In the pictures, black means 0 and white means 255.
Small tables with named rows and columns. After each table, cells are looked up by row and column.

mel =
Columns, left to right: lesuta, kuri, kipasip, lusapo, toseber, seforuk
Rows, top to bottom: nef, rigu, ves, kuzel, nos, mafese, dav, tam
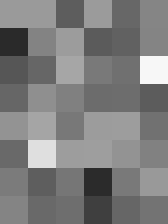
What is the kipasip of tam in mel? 110
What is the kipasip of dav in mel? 118
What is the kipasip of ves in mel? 166
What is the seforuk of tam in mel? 115
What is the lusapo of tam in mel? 63
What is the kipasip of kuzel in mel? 128
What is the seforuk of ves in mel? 247
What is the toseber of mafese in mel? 147
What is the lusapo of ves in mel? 121
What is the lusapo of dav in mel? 43
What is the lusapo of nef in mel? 155
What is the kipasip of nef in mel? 93
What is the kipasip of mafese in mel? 157
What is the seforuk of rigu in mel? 132
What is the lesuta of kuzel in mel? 102
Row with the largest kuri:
mafese

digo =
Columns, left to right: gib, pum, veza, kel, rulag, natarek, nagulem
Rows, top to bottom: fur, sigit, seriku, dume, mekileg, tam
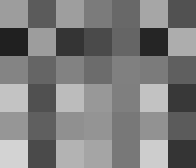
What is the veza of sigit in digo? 52
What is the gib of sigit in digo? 32
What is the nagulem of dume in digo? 56
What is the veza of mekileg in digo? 144
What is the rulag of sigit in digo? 101
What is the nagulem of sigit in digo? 173
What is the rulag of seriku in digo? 128
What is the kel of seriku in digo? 108
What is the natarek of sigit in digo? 37
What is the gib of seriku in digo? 132
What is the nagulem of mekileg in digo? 91
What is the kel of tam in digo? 165
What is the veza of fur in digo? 158
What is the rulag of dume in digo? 127
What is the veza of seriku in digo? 130
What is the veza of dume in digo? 188
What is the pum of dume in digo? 80
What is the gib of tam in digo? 211
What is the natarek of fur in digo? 166

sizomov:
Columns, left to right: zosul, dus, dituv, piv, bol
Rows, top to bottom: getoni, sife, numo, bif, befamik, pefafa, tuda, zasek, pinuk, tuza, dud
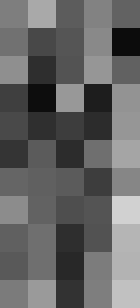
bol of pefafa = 165
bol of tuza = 179
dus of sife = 72
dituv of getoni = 92
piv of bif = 29
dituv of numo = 83
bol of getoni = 98
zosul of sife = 113
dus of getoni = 169
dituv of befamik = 61
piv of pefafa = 111
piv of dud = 126
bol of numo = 97
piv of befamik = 44
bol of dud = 193

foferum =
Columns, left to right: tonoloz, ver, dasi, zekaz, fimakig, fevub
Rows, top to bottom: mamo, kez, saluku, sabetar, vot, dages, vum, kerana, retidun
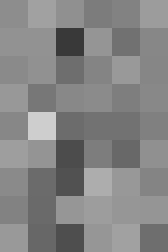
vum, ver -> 107
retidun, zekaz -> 150
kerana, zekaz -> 157
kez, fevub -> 135
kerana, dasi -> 150
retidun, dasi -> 78
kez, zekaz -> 149
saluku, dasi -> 110
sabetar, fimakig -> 126
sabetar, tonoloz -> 152
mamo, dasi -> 144
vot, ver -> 206
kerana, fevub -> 149
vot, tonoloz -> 135
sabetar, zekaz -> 139
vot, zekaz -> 114
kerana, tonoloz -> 130
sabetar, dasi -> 136
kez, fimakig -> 113
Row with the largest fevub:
mamo

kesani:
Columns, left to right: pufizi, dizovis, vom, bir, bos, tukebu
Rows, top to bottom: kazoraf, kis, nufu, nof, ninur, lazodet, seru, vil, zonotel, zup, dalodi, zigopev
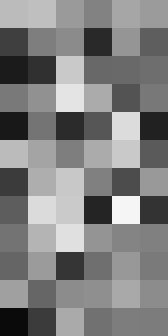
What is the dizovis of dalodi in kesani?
102
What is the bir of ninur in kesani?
86
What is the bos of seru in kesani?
76
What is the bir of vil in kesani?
36
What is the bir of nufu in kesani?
104
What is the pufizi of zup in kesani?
101

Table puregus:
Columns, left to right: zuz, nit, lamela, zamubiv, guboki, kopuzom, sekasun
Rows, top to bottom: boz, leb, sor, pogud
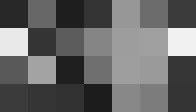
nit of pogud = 53
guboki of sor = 158
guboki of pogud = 136
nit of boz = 103
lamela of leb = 92
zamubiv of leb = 132
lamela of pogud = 50
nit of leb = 52
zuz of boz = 40
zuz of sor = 89
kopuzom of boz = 108
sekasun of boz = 59
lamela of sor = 31
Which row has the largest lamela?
leb

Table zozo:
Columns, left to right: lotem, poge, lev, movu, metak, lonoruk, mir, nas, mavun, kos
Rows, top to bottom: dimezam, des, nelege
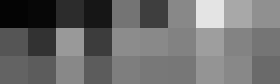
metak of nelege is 126
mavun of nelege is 136
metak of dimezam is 116
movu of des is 60
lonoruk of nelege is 120
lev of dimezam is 44
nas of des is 158
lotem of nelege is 99
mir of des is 130
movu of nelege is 92
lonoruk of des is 137
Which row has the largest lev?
des

